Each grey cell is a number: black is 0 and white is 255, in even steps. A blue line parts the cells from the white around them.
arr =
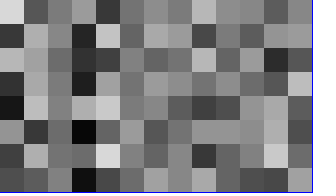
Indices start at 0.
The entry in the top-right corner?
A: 135
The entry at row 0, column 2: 123
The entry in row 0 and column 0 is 216
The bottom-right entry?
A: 161
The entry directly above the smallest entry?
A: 175
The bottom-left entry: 78
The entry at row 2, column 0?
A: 183
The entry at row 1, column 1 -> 175
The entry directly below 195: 64
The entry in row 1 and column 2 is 135
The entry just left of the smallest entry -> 108
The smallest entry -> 7
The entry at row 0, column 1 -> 86
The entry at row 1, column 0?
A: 56
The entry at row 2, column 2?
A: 108
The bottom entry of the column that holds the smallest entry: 15
